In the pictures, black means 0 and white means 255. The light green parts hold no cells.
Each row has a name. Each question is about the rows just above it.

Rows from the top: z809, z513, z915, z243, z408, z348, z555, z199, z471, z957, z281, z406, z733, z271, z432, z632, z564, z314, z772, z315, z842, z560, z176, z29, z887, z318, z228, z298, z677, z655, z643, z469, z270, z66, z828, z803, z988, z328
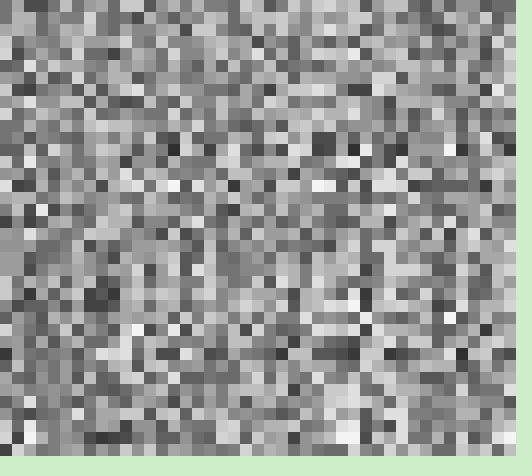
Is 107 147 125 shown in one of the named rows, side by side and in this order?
yes
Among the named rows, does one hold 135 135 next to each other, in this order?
yes
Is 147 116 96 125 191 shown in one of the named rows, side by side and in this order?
yes
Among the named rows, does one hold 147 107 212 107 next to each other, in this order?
no
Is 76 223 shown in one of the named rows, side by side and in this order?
yes
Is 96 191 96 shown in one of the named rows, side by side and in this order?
yes
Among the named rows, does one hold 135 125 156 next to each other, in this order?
yes

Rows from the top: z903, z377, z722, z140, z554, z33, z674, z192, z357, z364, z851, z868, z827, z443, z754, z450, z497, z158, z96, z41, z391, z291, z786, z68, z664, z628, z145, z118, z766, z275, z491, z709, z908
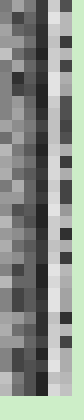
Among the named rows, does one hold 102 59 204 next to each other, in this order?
yes
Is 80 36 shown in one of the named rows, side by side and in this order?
yes
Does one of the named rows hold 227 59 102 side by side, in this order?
no
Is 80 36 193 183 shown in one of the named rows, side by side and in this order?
yes
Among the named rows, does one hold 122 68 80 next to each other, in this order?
no
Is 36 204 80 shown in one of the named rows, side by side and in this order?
yes
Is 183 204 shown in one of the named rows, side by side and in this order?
no

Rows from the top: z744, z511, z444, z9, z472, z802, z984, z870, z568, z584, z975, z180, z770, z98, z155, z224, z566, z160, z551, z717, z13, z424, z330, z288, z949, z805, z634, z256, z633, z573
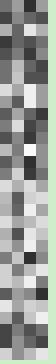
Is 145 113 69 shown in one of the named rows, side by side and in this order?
no
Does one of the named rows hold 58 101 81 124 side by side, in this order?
no
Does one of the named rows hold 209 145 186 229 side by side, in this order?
yes
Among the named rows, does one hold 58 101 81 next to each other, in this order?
yes
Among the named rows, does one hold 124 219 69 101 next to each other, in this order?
yes
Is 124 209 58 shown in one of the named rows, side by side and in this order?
yes
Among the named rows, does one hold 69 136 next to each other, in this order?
yes

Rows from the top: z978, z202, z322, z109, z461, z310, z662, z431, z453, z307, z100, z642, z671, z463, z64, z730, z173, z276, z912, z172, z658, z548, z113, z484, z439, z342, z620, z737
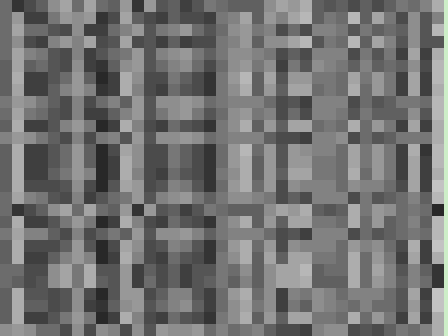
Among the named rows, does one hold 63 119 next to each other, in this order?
yes
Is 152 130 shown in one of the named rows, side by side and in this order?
yes
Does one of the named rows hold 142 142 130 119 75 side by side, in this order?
yes
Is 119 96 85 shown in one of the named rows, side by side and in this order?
no
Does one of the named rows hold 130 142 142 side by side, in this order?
yes
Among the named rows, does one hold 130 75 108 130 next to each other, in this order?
yes
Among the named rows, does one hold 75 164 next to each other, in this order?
yes

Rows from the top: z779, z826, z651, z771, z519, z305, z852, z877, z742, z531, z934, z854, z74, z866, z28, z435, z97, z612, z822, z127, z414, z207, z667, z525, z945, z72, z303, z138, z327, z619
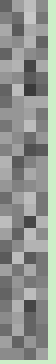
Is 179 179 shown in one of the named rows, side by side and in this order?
yes
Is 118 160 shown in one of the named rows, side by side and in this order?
no
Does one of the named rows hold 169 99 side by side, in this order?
yes
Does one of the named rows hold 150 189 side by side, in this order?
yes

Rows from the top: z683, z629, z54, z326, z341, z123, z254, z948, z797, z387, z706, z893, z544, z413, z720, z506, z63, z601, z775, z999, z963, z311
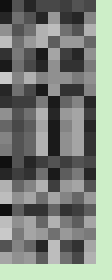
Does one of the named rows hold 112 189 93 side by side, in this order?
no
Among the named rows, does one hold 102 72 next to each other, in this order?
yes
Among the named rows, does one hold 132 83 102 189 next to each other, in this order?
no
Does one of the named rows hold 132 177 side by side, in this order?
yes
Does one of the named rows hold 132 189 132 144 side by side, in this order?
no
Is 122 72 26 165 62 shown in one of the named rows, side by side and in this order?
no

